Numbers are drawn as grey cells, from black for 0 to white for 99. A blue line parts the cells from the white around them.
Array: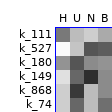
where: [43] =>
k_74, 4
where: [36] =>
k_527, 4
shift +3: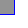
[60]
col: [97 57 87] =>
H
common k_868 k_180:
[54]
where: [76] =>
k_527, 2

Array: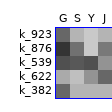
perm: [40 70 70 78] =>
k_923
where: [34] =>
k_539, 2
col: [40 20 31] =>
G
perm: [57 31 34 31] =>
k_539
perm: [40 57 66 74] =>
k_622
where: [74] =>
k_622, 2
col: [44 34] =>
S

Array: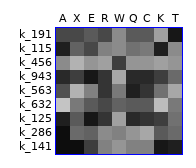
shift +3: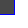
[31]
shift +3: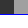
[23 65]
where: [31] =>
k_563, 1

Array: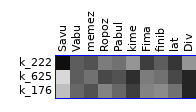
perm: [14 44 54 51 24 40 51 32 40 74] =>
k_176
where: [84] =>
k_625, 1
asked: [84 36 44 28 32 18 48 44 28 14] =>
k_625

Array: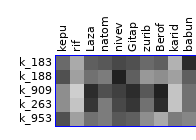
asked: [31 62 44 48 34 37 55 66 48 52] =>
k_953
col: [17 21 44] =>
Laza

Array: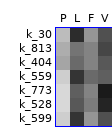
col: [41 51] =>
F
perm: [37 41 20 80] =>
k_559

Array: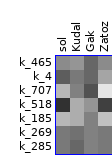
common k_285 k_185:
[50]
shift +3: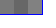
[50 43 53]
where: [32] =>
k_707, 3
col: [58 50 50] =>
Gak
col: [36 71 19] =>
sol
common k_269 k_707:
[50]
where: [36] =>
k_4, 1

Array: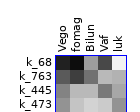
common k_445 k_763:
[72]
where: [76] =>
k_473, 2
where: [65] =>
k_445, 5

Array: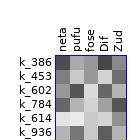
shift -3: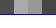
[27 63 56 24]
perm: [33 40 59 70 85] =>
k_602
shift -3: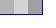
[67 79 59]
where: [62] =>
k_784, 4

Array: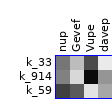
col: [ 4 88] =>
Vupe
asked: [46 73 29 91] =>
k_33
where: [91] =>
k_33, 4

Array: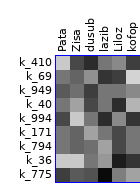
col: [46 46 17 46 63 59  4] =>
lazib
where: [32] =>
k_775, 3
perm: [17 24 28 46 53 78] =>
k_410
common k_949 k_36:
[46]

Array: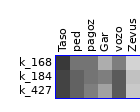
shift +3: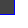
[29]
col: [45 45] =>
pagoz
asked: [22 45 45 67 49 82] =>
k_168
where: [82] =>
k_168, 6

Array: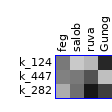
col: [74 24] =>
Gunog
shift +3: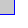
[81]
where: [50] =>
k_447, 1

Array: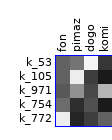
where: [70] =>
k_971, 4
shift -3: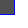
[28]
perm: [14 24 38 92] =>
k_772

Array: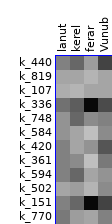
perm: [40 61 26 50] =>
k_440
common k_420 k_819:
[64]
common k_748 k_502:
[54]
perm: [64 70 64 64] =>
k_819
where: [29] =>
k_336, 4
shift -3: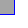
[61]

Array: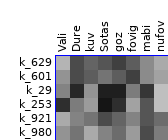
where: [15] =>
k_29, 2
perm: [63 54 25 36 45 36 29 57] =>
k_601
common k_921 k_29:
[51]

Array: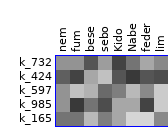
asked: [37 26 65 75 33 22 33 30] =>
k_424
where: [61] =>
k_732, 4

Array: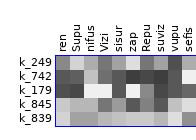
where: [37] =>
k_742, 2
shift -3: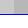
[75 68]

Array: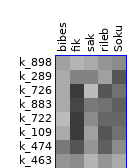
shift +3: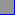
[61]
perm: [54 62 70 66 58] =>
k_898

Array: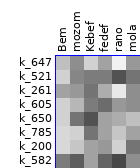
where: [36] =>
k_582, 2
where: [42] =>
k_605, 4
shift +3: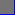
[48]
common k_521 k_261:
[45]
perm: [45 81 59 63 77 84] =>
k_200

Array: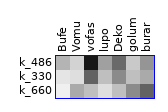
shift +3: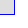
[89]
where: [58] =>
k_486, 7
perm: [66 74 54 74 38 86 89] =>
k_330

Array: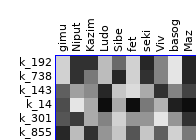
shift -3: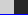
[78 12]
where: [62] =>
k_143, 2
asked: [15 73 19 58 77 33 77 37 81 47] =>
k_855
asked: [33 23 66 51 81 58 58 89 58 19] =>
k_301
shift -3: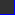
[16]
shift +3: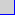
[84]

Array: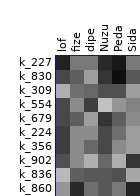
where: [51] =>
k_554, 6
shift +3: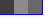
[27 57 43]
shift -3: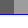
[34 58]
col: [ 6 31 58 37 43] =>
Peda

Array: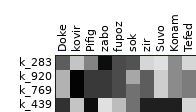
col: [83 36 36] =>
zir
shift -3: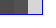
[26 29 80]
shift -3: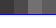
[19 26 41 33]
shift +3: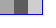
[68 39 83]
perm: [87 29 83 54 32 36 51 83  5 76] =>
k_283
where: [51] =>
k_283, 3

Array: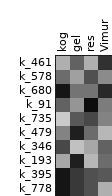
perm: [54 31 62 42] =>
k_578
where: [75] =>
k_346, 2
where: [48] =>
k_91, 4
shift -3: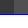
[19 28]
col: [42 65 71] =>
res
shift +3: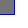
[48]
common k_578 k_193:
[42]

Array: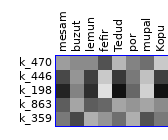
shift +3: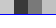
[81 25 50 78]
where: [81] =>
k_198, 7

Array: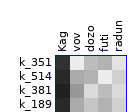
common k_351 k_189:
[69]
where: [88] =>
k_351, 5

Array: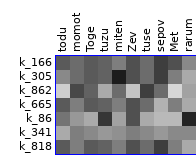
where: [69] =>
k_665, 8
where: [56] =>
k_341, 5
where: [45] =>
k_86, 1
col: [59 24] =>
sepov
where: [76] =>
k_862, 6

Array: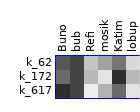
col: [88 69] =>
mosik
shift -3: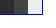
[15 23 89]
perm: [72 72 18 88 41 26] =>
k_172
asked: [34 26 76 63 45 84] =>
k_62
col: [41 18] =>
Buno
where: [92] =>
k_617, 3

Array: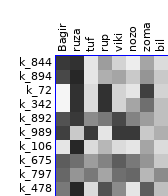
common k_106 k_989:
[89]
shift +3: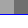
[67 46]
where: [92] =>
k_844, 6

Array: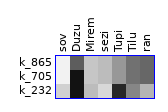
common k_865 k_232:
[73]
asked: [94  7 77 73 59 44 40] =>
k_705
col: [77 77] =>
Mirem
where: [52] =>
k_232, 6

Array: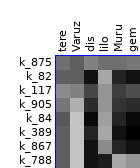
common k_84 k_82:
[14]
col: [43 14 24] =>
Muru
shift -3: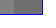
[47 40 40]
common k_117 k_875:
[50]
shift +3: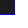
[14]
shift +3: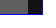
[40 40 10]
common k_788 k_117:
[58]

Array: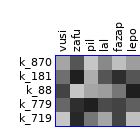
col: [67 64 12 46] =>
pil
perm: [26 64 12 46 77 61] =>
k_88
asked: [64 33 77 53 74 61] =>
k_870
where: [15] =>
k_719, 2
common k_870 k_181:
[33]

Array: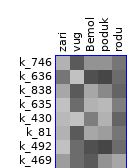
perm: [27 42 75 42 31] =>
k_492
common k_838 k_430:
[39]
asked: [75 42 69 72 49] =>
k_635
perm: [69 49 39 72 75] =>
k_430
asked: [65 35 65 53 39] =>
k_838
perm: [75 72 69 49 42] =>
k_635

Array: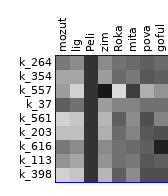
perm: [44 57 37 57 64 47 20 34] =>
k_113
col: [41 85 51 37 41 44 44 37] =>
Roka

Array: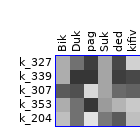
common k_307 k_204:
[35]
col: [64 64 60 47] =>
Suk
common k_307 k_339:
[64]
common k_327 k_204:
[44]

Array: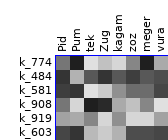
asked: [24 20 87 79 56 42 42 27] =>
k_581
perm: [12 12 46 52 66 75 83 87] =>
k_774
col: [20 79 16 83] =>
Zug
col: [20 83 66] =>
Pum
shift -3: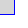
[80]
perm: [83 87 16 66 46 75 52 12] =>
k_908

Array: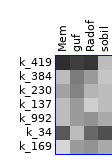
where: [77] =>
k_384, 4
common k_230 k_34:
[73]
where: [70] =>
k_230, 3
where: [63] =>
k_230, 1

